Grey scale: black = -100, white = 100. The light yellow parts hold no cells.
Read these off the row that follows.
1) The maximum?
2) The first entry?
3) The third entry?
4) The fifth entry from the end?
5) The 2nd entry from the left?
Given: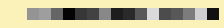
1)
71
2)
16
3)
-21
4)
-40
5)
24

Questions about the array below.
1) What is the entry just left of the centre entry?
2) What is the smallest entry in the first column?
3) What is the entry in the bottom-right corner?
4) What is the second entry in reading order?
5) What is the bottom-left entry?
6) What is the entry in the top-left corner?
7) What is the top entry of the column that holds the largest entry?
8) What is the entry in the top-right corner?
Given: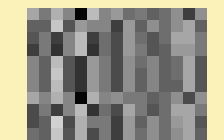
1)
-5
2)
-51
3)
-24
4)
-5
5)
-14
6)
30
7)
38
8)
12

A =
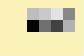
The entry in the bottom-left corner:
-96
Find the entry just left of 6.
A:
77
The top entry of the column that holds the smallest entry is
48

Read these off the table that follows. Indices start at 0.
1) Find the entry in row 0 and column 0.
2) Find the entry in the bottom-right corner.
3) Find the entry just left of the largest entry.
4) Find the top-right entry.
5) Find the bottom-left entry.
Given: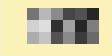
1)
-9
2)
-17
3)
64
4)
-70
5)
36

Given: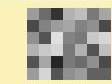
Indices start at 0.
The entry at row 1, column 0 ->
-42
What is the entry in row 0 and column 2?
-60
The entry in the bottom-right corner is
-24
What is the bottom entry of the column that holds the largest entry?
-34
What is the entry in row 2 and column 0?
13
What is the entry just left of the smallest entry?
30
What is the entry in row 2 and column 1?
-34
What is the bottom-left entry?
22
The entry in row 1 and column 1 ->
3
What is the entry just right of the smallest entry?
-5
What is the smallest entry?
-70
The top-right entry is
30

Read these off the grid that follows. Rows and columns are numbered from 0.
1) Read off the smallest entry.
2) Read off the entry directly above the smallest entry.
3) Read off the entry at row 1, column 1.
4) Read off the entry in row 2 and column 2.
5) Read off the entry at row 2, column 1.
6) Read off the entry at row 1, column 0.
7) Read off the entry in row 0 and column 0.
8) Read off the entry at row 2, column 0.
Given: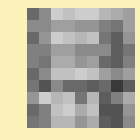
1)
-55
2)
8
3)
8
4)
61
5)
17
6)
8
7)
-18
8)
-18

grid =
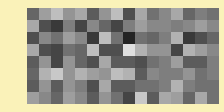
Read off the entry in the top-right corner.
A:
-11
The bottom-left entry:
24
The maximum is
75
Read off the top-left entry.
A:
-20
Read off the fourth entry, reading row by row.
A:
16
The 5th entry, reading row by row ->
32
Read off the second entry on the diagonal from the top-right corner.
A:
24
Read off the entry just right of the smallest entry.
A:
-11
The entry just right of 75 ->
40
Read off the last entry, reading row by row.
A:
-11
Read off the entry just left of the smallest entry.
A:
-11
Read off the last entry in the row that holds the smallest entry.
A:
-20
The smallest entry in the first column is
-38
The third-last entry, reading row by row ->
-20
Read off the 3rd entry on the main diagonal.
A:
-11
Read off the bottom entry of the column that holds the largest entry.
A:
-46
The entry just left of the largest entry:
-38
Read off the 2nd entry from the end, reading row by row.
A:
32
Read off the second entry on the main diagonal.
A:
-38
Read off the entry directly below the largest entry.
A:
-28
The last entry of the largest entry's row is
7
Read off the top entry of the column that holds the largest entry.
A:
-38
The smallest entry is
-72
